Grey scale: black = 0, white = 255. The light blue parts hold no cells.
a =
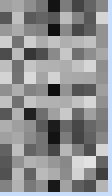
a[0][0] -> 160
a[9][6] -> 106
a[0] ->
[160, 168, 142, 116, 19, 124, 68, 100, 134]
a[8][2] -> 196
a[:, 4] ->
[19, 87, 15, 194, 138, 177, 211, 15, 177, 160, 28, 19, 70, 151, 172, 24]
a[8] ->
[193, 112, 196, 178, 177, 173, 193, 214, 144]
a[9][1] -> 178
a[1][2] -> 90
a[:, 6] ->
[68, 131, 71, 183, 112, 193, 168, 81, 193, 106, 71, 68, 127, 218, 211, 96]
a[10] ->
[174, 159, 145, 90, 28, 104, 71, 103, 119]
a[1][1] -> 191
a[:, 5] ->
[124, 188, 137, 175, 199, 173, 170, 147, 173, 201, 104, 124, 183, 136, 140, 162]
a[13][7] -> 226
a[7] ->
[144, 174, 130, 139, 15, 147, 81, 88, 159]
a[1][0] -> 87
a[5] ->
[190, 112, 196, 178, 177, 173, 193, 214, 142]
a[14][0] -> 81
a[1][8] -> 212
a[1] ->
[87, 191, 90, 100, 87, 188, 131, 88, 212]
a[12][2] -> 99
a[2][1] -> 171
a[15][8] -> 180
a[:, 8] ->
[134, 212, 146, 146, 167, 142, 146, 159, 144, 125, 119, 134, 212, 100, 62, 180]
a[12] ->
[98, 190, 99, 116, 70, 183, 127, 79, 212]
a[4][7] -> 142
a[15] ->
[130, 178, 121, 143, 24, 162, 96, 79, 180]
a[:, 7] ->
[100, 88, 94, 193, 142, 214, 166, 88, 214, 160, 103, 97, 79, 226, 139, 79]

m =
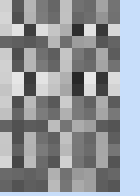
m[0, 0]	208
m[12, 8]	167
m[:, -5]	[192, 193, 173, 111, 197, 194, 176, 166, 204, 176, 117, 193, 184, 209, 114, 118]
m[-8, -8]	185
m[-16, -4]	113
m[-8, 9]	91
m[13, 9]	84
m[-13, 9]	100
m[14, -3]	158
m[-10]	[207, 230, 60, 227, 200, 176, 39, 231, 53, 220]
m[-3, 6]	115
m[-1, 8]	94
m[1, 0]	213
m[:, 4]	[102, 107, 197, 183, 94, 101, 200, 195, 89, 108, 188, 96, 105, 85, 176, 186]
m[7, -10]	196
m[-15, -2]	148
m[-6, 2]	92
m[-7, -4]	122
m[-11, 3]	122
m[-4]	[198, 97, 178, 123, 105, 184, 120, 108, 167, 118]
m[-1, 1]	83
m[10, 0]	99
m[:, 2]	[181, 178, 63, 89, 182, 182, 60, 66, 185, 175, 92, 180, 178, 187, 97, 94]
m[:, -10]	[208, 213, 203, 101, 203, 209, 207, 196, 205, 192, 99, 199, 198, 213, 106, 100]
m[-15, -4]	103
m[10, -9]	81
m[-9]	[196, 224, 66, 215, 195, 166, 50, 219, 66, 211]

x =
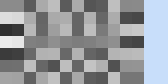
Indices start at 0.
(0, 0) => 139
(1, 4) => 170
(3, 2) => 128
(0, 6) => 171
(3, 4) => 143
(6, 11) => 118
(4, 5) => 104
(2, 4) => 158
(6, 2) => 97
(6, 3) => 167
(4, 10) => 184
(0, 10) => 137
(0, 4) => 190
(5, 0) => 111
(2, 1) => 55
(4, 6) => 178
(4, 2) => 105
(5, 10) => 147
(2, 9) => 159
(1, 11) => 72
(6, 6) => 168
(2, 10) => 195
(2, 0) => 47
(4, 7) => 101
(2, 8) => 122
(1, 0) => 221

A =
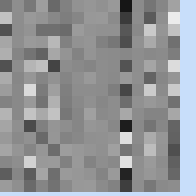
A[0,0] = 115
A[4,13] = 139
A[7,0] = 156
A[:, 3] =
[158, 148, 111, 151, 99, 191, 133, 123, 115, 169, 128, 105, 150, 153, 165, 133]
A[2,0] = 81
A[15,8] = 139
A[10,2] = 75
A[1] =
[193, 141, 153, 148, 136, 126, 134, 152, 153, 139, 59, 141, 90, 143, 235]
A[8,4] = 177
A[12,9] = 160
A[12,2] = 133
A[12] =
[165, 149, 133, 150, 108, 157, 152, 148, 144, 160, 116, 135, 189, 148, 79]
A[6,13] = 135
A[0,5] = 129
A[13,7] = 131
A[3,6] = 146
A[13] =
[135, 142, 210, 153, 154, 129, 153, 131, 142, 137, 224, 143, 154, 141, 96]
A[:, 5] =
[129, 126, 107, 129, 148, 141, 133, 127, 125, 119, 142, 131, 157, 129, 154, 138]
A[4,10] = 136
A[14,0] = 93
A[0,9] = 153
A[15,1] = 143
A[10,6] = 134
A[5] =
[81, 141, 181, 191, 68, 141, 137, 133, 141, 139, 83, 142, 165, 144, 220]
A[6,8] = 141
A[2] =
[81, 141, 147, 111, 111, 107, 155, 147, 145, 145, 87, 137, 202, 149, 193]
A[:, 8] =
[145, 153, 145, 129, 140, 141, 141, 140, 135, 138, 147, 145, 144, 142, 132, 139]
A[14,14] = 103
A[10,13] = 135
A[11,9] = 148
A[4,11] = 141
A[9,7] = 160
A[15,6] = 152

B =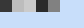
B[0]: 55
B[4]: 129
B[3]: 43
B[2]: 203

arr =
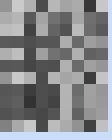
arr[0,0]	148
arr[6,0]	148
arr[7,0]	86
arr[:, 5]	[164, 97, 82, 173, 104, 177, 165, 180, 179, 178, 171]
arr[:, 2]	[177, 90, 66, 79, 74, 70, 177, 61, 51, 79, 199]
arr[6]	[148, 200, 177, 76, 180, 165, 172, 62, 196]
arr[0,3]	76
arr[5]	[87, 88, 70, 81, 79, 177, 107, 160, 149]
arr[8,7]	159
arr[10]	[129, 169, 199, 73, 188, 171, 146, 65, 192]
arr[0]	[148, 202, 177, 76, 183, 164, 171, 55, 199]
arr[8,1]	95
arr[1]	[172, 181, 90, 164, 113, 97, 166, 111, 100]
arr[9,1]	89
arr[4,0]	175
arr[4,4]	114
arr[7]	[86, 89, 61, 78, 74, 180, 108, 161, 150]
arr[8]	[89, 95, 51, 78, 67, 179, 114, 159, 153]
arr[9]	[82, 89, 79, 72, 84, 178, 98, 148, 157]
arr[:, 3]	[76, 164, 172, 86, 160, 81, 76, 78, 78, 72, 73]
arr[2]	[188, 193, 66, 172, 100, 82, 187, 108, 90]

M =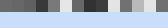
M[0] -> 106
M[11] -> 185
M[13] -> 112
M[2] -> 96
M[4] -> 121

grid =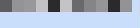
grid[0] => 93
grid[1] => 148
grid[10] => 147
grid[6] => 106

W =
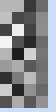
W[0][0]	181
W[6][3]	118
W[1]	[191, 72, 82, 139]
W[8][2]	89
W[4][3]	117
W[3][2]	39
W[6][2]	187
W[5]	[153, 172, 89, 111]
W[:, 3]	[108, 139, 142, 108, 117, 111, 118, 106, 146]

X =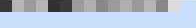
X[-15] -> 56
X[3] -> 180
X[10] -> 175
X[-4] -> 153
